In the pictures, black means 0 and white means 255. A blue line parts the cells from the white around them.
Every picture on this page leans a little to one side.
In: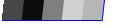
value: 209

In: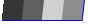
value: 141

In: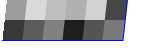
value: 176

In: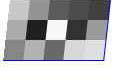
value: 76

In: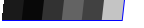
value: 99

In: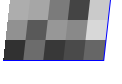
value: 68
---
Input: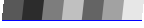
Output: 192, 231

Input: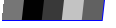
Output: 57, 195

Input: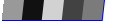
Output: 210, 210

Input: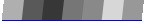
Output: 118, 215

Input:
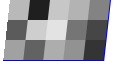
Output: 227, 227

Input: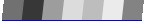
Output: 220, 235

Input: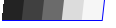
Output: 107, 246

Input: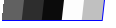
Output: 11, 253

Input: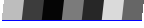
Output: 123, 218
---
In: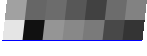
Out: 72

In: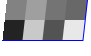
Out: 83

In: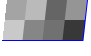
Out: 113

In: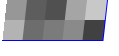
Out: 138

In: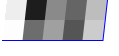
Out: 85

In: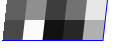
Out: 39

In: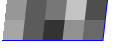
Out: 145
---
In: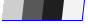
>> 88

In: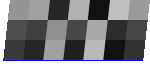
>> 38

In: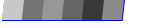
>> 116

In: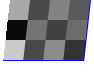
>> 73

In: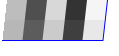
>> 92

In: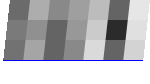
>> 165

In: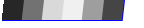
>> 114

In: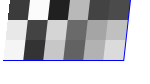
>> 51

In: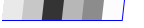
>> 199
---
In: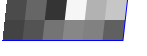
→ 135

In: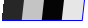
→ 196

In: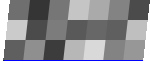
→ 217

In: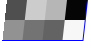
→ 115

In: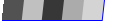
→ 55

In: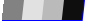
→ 225

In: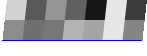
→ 165
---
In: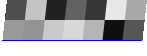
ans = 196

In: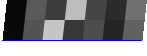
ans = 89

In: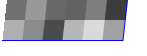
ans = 153

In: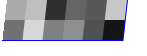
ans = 191

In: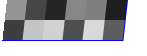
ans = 70

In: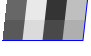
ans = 233
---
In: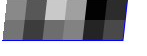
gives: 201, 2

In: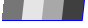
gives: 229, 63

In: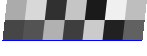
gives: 240, 26

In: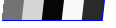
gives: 249, 6

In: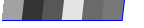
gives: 228, 52

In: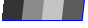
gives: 196, 51

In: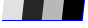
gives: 225, 1

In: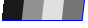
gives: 224, 25

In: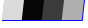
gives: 218, 5

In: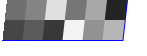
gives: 244, 36
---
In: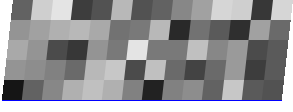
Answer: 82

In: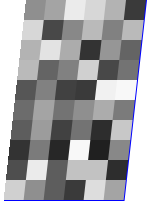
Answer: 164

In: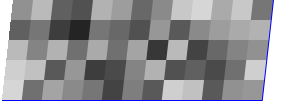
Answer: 151

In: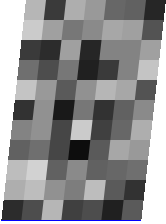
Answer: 90

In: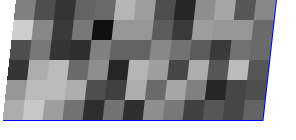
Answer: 99
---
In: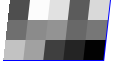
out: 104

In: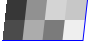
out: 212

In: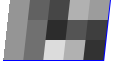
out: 84

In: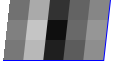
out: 105

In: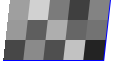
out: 102

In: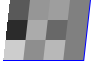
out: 104

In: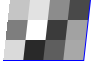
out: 59

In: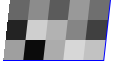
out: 133
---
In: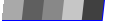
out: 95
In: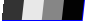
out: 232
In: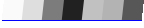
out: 222
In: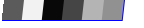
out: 242
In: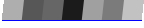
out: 87
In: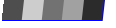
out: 205
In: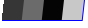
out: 107
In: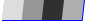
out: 150
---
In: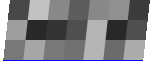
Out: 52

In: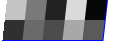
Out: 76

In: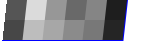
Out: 167

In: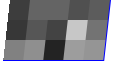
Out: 67

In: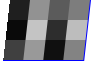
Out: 45

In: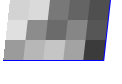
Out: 107

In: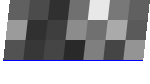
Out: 62
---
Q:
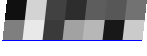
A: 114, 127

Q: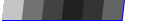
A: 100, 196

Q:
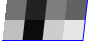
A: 98, 191

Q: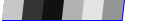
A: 149, 199

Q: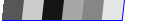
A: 230, 87

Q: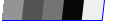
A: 239, 148
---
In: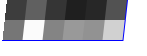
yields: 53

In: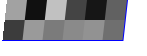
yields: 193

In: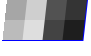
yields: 82

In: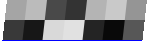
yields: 73

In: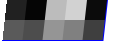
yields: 188

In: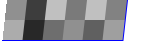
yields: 192
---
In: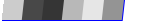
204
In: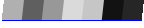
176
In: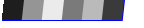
30
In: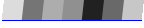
220
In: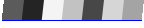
91
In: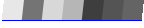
231
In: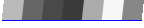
185
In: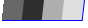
104
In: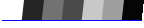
255
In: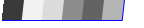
58
